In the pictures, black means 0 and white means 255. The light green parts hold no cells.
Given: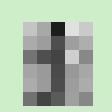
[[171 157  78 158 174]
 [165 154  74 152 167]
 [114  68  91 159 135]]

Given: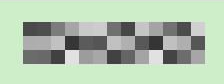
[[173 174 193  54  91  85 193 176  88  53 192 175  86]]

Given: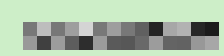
[[153  64 156  93  45 155  90  87 105 156 100  98 152 167]]

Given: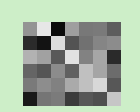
[[ 43  19 220  83 113 133 140]
 [101  85 140  96 192 165 108]
 [ 25 117 123  59  87  79 198]]

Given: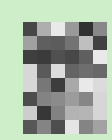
[[161  95  92 115 191  65]
 [215  90 220 100 110 104]
 [ 77 131 139 156 134 214]
 [ 87 132  78 229 132 162]]

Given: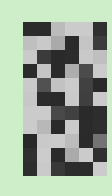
[[191 201 170  42 197  60]
 [ 43 197  42 173  75 203]
 [199  44  42 202  63 202]
 [203 184  42 203  43  46]
 [ 48 204  42 170 203  47]]
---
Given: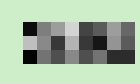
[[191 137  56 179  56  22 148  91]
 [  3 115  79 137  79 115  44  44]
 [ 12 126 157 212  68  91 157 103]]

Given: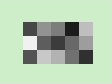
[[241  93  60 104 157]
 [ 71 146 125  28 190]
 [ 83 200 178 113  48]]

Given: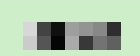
[[203  85   5 170  56 115  96]
 [215  67  16 158 148 136  46]]

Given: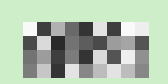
[[ 74 218  42 115  93  74 156 165  84]
 [124 198  52 227 135 188 227 188 135]
 [115 156  62 124  52 218  84 238 144]
 [249  62 177 105  52 227  62 249 238]]

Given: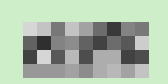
[[ 66 214  88 184  77 173 173  66  77]
 [214 195 120 195 162 108  57 131 120]
 [ 98  47 131 140  98  66 108  88 205]
 [152 152 152 162 140 173 184 162 195]]

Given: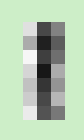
[[171  32  92]
 [246  63 111]
 [235  83 120]
 [224  72 130]
 [193  53 148]
 [213  23 171]
 [204  72 182]]

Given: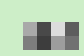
[[125  61 157 113]
 [169  73 220  93]]
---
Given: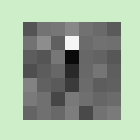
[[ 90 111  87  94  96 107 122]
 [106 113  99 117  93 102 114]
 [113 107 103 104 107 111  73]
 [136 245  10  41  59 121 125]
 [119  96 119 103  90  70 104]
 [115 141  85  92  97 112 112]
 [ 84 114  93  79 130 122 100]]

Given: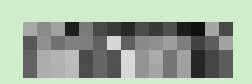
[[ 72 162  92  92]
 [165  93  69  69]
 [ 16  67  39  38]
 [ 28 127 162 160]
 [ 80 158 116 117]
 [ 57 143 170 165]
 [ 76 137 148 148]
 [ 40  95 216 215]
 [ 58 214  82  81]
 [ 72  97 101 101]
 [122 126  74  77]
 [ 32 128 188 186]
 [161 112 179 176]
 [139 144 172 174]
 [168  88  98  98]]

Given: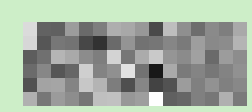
[[169 180 141 145 136 122]
 [126 140 156 131 128 176]
 [138 137 106 119 146 119]
 [109 158 161 132 128 128]
 [143 122 139 122 156 102]
 [190 134 149 170  82  96]
 [ 74 118 201  24  67 254]
 [152 114 171 114 134 158]
 [168 148 119 226  79 151]
 [174 106 211 144 125 193]
 [126  50 126 131 180 191]
 [106  71 140 207 199 117]
 [156 115 169 102 132 141]
 [ 96 119 181  86 165 155]
 [ 98  86 112 135 163 119]
 [219 215  93 107  81 176]]

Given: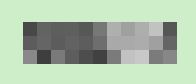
[[ 86 101 135]
 [194 160 123]
 [174 172 200]
 [160 170 194]
 [175 169 123]
 [119 110  65]
 [ 87  93  77]
 [ 95  98  93]
 [ 94  92 122]
 [ 99 101  62]
 [ 72  92 137]]

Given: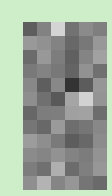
[[127 152 161 112 150 148 109 136 140 147 151 106]
 [139 120 132 146  92 210 162 118 104 124 127 117]
 [114 104  96 100  51 165 160 110  93 131 108 150]
 [212 131 125 120 136  89 126 154 122 146 175 133]
 [130 145 152 131  94 112 125 104 142 133 112 179]
 [ 94 153 107 121 136 142 103 118 156 139 125 143]]

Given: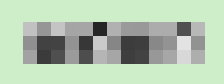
[[184 146 174]
 [ 80 227 216]
 [172 147 167]
 [172 136 152]
 [153  62  67]
 [154  60  62]
 [177 134 166]
 [ 38 202 181]
 [166  55  77]
 [165 147 155]
 [196  67  79]
 [150  66  59]
 [193 144 162]]

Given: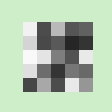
[[ 97  52 233 105 150]
 [ 85  38  82 118 233]
 [185  89 126  52  76]
 [ 76  73 228 109 168]
 [241 212 249 223  70]]

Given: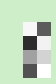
[[ 91 242 211 255]
 [247  44 161  81]]
